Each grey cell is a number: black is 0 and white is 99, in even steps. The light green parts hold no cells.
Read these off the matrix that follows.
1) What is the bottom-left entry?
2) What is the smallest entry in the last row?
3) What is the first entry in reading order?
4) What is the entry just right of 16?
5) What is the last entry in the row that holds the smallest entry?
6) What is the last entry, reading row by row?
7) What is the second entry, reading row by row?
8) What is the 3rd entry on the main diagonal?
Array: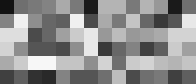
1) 25
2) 16
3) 7
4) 51
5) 43
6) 37
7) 43
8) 29

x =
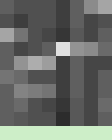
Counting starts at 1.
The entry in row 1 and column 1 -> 37
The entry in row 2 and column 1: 31
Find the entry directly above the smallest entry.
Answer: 21
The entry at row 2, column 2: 24
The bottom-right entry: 37
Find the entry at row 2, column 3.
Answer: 31
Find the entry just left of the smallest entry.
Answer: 31
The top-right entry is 64
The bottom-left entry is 37
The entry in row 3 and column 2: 45
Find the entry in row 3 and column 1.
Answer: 64
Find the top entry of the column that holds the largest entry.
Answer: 24
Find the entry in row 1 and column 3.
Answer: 31
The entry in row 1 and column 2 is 31
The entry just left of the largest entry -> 37
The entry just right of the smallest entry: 34
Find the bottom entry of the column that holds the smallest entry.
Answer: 17
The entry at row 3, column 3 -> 31

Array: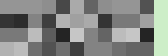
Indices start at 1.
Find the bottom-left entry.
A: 69
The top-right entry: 32
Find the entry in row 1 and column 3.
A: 58
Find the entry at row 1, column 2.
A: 58
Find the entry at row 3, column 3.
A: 73
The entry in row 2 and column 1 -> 20
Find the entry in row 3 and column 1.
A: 47
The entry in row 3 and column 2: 47
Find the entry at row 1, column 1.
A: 58
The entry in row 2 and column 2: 17

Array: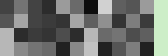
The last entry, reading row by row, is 13
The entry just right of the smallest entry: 81
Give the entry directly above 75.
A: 71
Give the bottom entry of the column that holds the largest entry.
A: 13
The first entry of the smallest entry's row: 26
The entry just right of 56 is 20
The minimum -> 5
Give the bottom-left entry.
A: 71
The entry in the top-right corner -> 60
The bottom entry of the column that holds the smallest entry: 75
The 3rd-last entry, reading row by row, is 33

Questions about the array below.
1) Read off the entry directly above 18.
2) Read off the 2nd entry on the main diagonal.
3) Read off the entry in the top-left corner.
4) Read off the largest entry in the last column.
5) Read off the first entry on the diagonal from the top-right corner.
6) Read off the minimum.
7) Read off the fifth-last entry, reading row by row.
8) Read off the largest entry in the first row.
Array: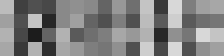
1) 39
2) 31
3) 73
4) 76
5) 65
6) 11
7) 28
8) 84

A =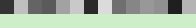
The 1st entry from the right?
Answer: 70
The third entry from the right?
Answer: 56
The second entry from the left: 74
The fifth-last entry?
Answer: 52

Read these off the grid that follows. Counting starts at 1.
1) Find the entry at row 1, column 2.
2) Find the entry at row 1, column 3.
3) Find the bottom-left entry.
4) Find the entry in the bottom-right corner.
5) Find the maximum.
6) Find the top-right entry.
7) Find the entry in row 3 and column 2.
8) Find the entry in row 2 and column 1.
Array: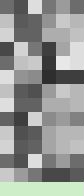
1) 31
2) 86
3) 78
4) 35
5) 90
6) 42
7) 38
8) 75

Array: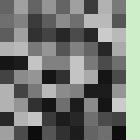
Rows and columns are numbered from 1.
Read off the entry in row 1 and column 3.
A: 39
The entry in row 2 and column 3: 23
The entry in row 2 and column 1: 43
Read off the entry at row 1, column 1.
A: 39
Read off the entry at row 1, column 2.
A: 62
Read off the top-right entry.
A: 47
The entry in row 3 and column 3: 19
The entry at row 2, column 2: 50
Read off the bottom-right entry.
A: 5
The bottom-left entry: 62
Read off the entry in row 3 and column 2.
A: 62

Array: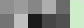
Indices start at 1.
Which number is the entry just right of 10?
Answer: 27
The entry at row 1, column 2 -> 60
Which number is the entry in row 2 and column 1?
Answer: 45

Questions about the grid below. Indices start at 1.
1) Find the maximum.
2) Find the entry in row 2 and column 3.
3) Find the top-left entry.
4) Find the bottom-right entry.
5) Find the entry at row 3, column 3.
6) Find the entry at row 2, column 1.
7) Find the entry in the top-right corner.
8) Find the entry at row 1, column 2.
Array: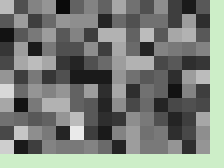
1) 91
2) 24
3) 73
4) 58
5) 47
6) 34
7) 34
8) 31

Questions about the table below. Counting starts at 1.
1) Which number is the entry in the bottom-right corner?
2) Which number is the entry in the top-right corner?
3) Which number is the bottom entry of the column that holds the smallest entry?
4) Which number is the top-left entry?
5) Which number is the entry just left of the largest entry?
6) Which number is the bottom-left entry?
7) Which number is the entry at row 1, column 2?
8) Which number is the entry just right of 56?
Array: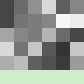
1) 60
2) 52
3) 23
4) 27
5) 52
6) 67
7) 41
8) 84

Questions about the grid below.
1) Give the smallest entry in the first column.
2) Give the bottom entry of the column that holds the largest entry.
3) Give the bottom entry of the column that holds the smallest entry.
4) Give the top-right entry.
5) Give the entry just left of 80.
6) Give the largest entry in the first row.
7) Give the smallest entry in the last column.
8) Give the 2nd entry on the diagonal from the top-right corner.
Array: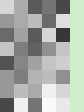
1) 28
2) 97
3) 90
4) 28
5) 76
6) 83
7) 21
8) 41

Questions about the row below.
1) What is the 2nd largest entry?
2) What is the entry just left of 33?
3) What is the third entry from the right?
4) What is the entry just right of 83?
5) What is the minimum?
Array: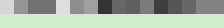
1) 83
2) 24
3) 40
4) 58
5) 20

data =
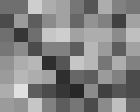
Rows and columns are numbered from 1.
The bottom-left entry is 60
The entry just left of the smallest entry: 21
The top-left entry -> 43
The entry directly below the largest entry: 57
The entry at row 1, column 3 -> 80
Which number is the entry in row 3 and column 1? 43
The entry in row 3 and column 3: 43
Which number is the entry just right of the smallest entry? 54
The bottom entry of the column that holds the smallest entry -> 46
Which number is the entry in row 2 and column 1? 29
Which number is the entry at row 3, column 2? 21
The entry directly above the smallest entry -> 40
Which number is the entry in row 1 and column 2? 43
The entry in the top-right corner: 46
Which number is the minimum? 15
